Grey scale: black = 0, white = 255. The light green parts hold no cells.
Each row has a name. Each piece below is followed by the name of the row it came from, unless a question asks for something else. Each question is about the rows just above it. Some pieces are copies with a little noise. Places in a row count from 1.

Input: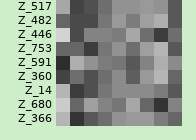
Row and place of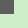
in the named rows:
Z_360, 6
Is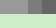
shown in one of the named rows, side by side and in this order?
yes
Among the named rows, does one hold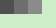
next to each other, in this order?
yes
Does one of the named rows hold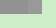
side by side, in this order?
yes
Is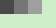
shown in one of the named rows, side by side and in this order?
no
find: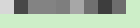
Z_446

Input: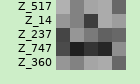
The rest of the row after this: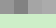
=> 104
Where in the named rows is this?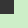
Z_747, 3
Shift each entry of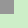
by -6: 144

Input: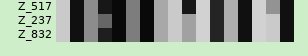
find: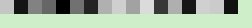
Z_237
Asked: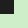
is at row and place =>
Z_832, 4
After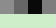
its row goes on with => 9 168 202 161 210  36 174  16 210 202  16
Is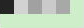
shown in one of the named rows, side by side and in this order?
no

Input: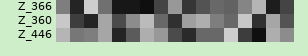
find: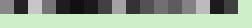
Z_366
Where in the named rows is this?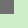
Z_366, 4
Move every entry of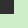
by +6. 54
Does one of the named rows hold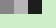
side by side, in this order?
yes
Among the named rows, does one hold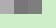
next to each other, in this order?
no

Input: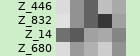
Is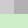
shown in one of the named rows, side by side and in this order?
no
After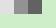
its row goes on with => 55 161

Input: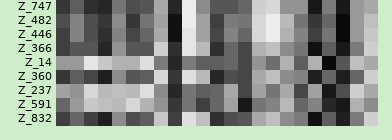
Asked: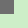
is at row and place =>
Z_14, 16
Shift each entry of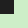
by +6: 37
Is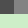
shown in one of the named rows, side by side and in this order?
yes

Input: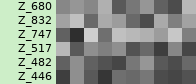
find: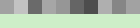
Z_832
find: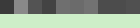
Z_446
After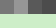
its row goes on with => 105
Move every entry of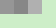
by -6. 144 129 170
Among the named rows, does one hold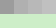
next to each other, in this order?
no
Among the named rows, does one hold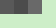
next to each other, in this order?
yes

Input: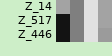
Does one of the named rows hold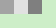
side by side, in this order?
no
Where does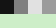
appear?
Z_446
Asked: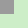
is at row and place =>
Z_446, 4
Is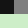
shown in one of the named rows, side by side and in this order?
yes
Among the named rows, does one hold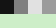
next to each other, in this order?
yes
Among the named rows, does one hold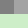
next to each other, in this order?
no
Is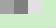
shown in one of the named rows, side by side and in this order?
yes

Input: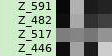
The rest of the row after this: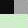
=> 27 205
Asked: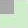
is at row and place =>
Z_482, 2
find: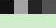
Z_482
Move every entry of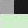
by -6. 157  21
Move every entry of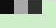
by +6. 20 175  55
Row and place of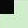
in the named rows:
Z_591, 1

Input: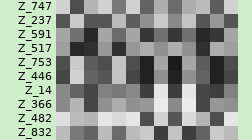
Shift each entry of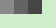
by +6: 143 105  76
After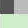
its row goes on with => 93 144 202 137 195  86 151  86

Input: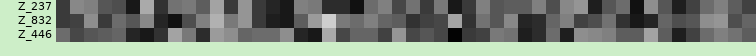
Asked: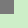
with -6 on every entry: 115
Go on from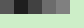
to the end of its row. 93 65
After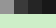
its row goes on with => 128 121  44  44  17 108 128  71 114  58 121  24  58 128  86  93  93 128  78 136 149  30  86 108  17 142  86  30  65 108 128  93  65

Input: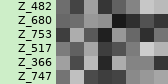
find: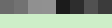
Z_680
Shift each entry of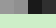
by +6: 158 150  31  53

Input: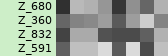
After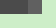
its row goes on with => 177
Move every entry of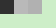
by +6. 54 191 183

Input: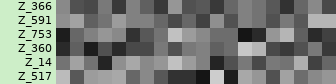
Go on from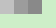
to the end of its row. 109 109  21  42 150 181  96  42  65
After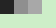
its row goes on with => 137 150 193 156 129  36  81 121  73 121 115 175  65 103
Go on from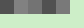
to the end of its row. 88 181 181
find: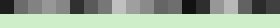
Z_753
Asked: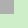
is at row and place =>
Z_14, 18
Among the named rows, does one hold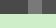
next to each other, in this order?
yes
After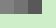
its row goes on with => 50 103 137  73

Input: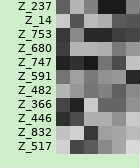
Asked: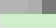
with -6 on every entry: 174 174 168 116
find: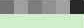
Z_591

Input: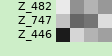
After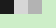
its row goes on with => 160
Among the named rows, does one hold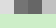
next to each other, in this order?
no
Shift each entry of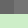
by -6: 96 110
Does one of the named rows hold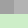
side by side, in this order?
no
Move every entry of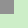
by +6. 151

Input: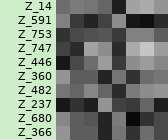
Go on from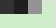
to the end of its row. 66  58 101  30
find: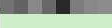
Z_482

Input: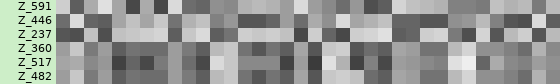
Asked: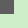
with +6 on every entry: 100
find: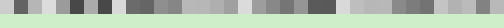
Z_591
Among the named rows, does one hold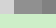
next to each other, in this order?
yes
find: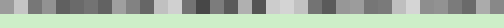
Z_482
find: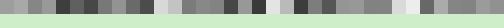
Z_517

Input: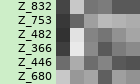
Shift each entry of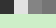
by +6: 56 232 138 123
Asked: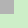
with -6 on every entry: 173
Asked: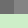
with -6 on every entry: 103 126
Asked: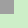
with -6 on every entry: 153
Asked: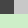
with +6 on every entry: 75 206
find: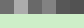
Z_446
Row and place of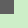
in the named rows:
Z_680, 4

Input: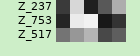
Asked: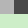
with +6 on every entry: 187  78
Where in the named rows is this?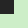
Z_753, 1
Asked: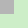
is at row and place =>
Z_517, 3
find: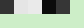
Z_753
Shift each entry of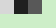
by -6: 209  25  82

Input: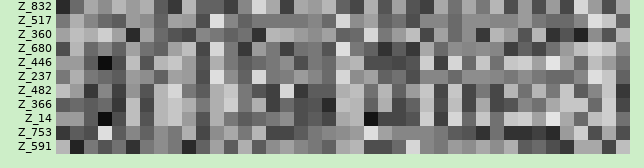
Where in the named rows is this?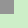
Z_482, 6
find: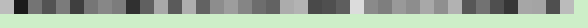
Z_591
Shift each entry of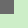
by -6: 100
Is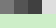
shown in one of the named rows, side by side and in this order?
no
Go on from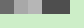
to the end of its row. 71  84 206  64 214 106 198 113 198 206 161 228 168 106 190 155 113
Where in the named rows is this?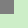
Z_237, 17

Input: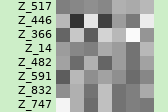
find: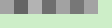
Z_482
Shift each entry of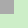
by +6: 176
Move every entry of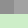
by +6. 149 168
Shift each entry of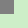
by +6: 133
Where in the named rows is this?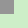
Z_366, 7
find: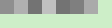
Z_832
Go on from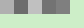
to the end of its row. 121

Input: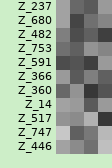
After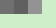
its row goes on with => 133
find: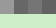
Z_366
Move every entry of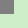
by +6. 133

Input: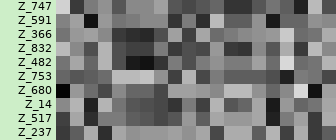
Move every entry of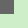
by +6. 108
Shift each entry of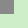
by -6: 131
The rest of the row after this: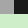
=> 152 102 116 166
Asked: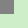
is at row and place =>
Z_591, 1
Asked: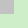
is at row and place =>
Z_753, 7
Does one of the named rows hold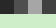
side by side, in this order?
no
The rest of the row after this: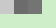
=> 172

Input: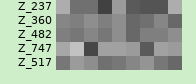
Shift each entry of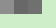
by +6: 148 110 118
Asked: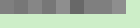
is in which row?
Z_482
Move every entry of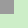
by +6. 161
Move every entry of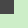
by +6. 77
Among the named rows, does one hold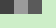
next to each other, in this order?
yes
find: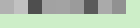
Z_747
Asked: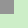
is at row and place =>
Z_517, 7

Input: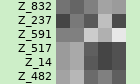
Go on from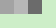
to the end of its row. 128  95
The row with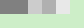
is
Z_591

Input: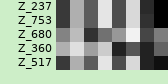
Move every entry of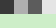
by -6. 51 169  86 223
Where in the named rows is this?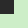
Z_237, 7
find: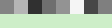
Z_680
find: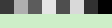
Z_753
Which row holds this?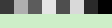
Z_237
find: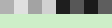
Z_360

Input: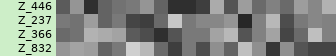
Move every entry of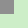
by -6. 137
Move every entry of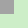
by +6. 169

